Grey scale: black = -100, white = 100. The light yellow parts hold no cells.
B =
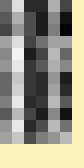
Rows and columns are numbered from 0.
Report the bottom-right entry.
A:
45
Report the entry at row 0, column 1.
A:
73
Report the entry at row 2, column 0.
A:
-47
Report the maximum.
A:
90
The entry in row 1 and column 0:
-30
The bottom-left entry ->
27
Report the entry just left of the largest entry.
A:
7
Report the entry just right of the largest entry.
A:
-77
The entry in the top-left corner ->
-11
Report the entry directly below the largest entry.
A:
82
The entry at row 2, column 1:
17
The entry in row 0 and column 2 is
-67
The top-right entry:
-47

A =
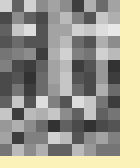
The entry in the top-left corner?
64
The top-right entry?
28
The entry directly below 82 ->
10
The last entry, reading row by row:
-8
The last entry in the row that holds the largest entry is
82
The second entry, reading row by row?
-24
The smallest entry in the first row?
-52
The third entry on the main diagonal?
73
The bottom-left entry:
-8
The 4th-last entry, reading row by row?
46
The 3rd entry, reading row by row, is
64
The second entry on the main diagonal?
10
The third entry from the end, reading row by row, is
19
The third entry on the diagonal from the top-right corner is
55

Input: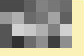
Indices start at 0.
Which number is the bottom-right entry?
11
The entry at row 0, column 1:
-42
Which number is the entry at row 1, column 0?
19
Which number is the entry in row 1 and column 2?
-16
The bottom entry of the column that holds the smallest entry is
-61
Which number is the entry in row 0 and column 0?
-42
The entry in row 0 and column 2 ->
-25

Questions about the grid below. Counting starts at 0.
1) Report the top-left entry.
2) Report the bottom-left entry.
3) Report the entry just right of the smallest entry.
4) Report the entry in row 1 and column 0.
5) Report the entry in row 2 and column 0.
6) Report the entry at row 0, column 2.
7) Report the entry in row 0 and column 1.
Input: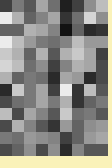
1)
-50
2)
-42
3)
-22
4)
85
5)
-22
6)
-32
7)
-5

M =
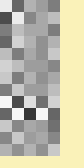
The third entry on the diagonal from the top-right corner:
32
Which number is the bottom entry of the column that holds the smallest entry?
40
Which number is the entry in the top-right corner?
-2
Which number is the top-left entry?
84
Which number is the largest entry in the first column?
94
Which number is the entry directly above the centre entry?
23
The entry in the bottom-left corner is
40
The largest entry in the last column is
65
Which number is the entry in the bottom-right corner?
57
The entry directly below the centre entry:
23
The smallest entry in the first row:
-20
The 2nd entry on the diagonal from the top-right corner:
32
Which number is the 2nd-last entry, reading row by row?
14
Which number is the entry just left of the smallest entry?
94
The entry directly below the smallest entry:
32
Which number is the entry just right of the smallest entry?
94
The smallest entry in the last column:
-20
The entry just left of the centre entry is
-2

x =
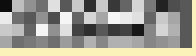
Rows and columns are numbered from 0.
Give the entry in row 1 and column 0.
84
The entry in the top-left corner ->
-90
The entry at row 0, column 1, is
49
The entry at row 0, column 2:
14
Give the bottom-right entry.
-31
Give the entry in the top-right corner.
-31
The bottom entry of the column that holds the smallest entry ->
30

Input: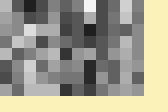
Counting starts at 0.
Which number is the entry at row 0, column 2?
-76
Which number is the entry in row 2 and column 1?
8
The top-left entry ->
45
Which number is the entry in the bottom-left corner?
27
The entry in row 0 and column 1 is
-32
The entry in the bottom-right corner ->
17
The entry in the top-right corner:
0
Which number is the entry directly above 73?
-41
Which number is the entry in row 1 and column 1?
8
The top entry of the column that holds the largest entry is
91
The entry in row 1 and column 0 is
27
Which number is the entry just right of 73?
36
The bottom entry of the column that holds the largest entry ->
-50
